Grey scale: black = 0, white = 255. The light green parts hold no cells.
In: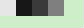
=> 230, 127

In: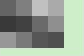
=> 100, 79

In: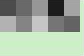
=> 76, 99

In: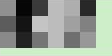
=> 144, 152

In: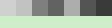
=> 208, 58

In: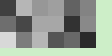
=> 64, 42

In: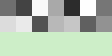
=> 111, 146

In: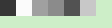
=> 54, 200
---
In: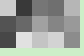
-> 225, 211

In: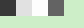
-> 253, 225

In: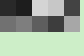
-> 212, 199

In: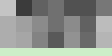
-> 196, 188

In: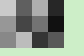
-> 202, 188

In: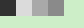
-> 219, 169
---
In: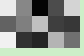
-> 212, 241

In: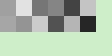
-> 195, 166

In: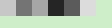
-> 219, 199

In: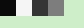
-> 125, 10

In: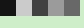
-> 104, 20

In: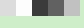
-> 192, 220

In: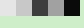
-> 9, 228
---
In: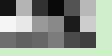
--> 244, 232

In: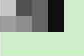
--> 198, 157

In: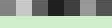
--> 200, 152

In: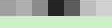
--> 208, 188

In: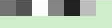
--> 251, 188

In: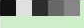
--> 224, 134

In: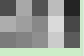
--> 218, 202
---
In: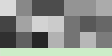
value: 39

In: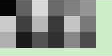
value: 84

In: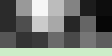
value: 57

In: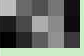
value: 93

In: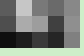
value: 58

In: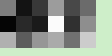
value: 150

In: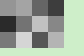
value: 86
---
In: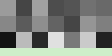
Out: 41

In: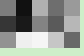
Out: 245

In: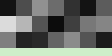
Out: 41

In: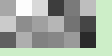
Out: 129

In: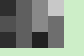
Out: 33

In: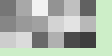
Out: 105

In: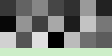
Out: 223
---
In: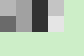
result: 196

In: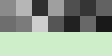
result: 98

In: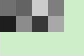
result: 126

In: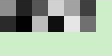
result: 63

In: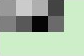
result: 67

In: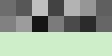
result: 95

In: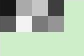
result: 62
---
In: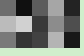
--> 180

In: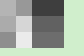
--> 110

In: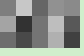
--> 176

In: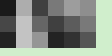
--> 50

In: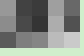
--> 188

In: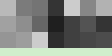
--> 70
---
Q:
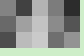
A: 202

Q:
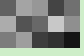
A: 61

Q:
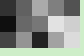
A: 34

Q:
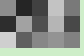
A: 135

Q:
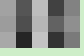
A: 195

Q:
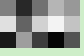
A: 61
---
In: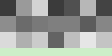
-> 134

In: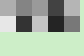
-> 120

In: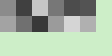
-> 176

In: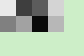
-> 183

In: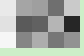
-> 38

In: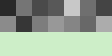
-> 172

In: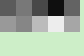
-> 166

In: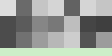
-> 63

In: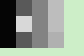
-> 189
